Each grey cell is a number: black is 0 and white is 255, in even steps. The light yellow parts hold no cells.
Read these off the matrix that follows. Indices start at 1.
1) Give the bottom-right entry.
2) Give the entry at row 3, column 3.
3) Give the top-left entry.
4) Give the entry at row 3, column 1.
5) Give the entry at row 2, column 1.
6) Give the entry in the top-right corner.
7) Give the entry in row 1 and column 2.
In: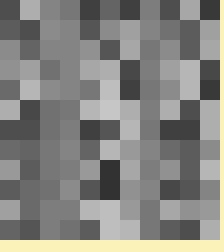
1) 174
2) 132
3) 78
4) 139
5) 92
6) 57
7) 174

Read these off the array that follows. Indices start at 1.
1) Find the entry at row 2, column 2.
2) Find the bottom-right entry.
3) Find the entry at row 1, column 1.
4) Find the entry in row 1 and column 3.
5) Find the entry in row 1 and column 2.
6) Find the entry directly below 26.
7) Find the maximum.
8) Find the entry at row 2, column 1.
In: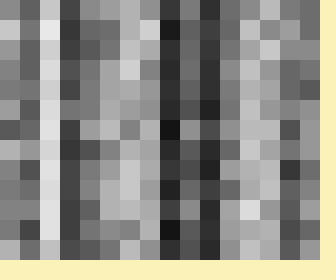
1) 116
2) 151
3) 138
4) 199
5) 96
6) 48
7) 232
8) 199

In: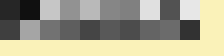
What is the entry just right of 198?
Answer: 146
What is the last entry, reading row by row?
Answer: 50
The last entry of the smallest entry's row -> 231
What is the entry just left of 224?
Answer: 128
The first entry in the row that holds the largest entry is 38
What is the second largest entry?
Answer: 224

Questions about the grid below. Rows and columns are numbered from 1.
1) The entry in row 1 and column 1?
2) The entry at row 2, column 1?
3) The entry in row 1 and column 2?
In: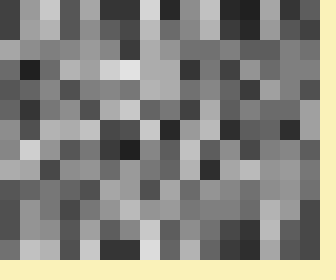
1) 65
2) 65
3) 154

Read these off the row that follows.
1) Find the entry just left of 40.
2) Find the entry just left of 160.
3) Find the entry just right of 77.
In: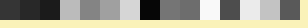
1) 53
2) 132
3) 235

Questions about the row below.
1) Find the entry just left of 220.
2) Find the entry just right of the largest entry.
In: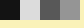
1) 19
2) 88

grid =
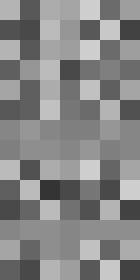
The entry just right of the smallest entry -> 73
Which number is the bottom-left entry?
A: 95
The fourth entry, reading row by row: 165
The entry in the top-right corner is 158
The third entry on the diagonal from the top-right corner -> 207
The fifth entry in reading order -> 207
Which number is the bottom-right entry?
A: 66
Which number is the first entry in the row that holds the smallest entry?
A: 95
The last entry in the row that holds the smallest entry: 207
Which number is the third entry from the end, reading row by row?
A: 88
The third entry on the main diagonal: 165
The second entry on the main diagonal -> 73
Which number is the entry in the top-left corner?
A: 180
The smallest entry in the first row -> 88
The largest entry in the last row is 200
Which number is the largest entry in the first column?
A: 187
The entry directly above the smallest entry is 172

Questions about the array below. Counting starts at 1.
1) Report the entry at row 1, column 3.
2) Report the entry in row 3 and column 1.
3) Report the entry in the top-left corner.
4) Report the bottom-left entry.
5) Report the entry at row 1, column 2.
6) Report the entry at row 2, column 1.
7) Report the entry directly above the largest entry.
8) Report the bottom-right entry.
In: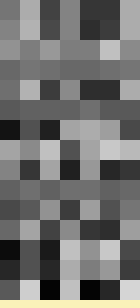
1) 66
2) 146
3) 117
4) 89
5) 172
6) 131
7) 60
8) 213

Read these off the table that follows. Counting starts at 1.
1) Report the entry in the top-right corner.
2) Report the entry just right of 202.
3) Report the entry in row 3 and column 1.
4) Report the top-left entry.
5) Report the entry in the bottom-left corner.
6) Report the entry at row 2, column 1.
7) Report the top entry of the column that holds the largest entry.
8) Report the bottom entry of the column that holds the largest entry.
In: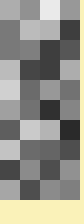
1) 152
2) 180
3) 121
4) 173
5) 166
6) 121
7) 234
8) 139

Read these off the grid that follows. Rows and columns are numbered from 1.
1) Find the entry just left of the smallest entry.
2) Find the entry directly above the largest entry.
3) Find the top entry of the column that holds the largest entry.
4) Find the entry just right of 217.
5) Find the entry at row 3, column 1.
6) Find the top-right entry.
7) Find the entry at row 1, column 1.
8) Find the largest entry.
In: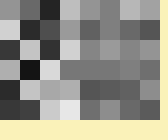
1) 175
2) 175
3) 190
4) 119
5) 56
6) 162
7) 148
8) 231
